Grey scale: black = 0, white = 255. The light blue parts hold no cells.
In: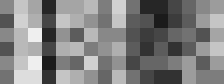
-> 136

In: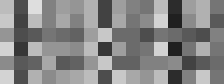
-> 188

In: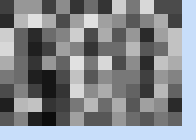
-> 64

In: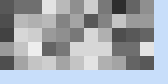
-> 88

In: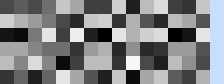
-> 73

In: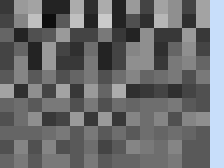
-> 56

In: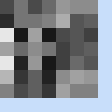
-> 74
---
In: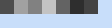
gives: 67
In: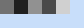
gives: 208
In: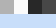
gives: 71
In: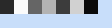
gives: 10
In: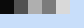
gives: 217
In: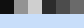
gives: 106
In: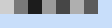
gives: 91
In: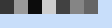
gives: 101
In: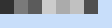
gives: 79
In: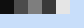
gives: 229
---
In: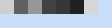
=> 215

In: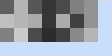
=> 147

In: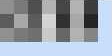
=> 61

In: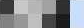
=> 48

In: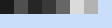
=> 178

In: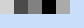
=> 170

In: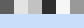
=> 153

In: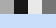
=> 117

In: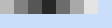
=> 228
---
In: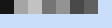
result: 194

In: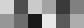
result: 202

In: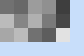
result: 156

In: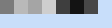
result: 165

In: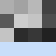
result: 184

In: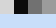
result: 113

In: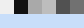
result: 169

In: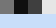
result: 63
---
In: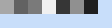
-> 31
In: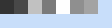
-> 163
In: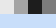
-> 123
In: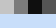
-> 84
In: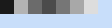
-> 221
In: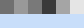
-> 229
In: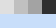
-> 47
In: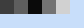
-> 209
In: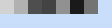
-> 115
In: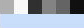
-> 16
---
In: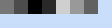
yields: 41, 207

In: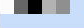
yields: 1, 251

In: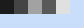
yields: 162, 224

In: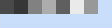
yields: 172, 234

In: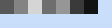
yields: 110, 213

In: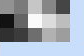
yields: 250, 250

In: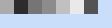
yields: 140, 233

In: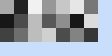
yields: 88, 241

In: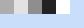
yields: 142, 255
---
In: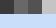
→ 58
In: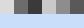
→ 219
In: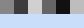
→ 134
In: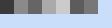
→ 58
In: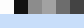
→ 253
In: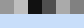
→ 151
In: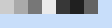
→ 204
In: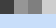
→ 62
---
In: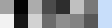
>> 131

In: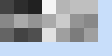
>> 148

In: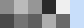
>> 174

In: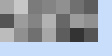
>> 156

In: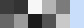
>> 83

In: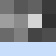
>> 212

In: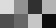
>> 198

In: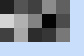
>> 4

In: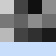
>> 141
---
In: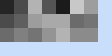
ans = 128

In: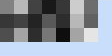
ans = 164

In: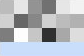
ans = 253

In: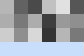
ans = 143

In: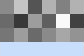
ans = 157

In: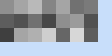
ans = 165
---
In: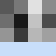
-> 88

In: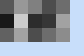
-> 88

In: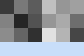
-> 58

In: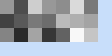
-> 152

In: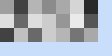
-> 159

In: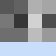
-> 87

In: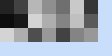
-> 35

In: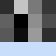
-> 45

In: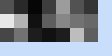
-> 82

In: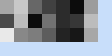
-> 167
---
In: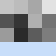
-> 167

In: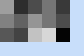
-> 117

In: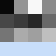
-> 248

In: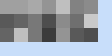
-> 130

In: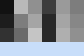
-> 154

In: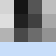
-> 85

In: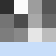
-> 157

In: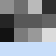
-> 186
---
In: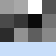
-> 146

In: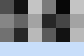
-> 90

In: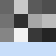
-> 241

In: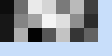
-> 195

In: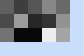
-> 8

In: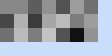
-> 82
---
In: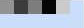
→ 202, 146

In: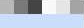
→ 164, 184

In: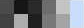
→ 196, 65

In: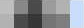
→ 178, 178

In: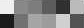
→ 186, 27

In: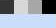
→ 2, 54

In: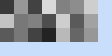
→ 206, 90
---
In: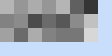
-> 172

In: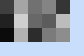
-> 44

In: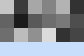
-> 144

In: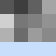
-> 156

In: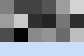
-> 138

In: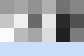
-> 165
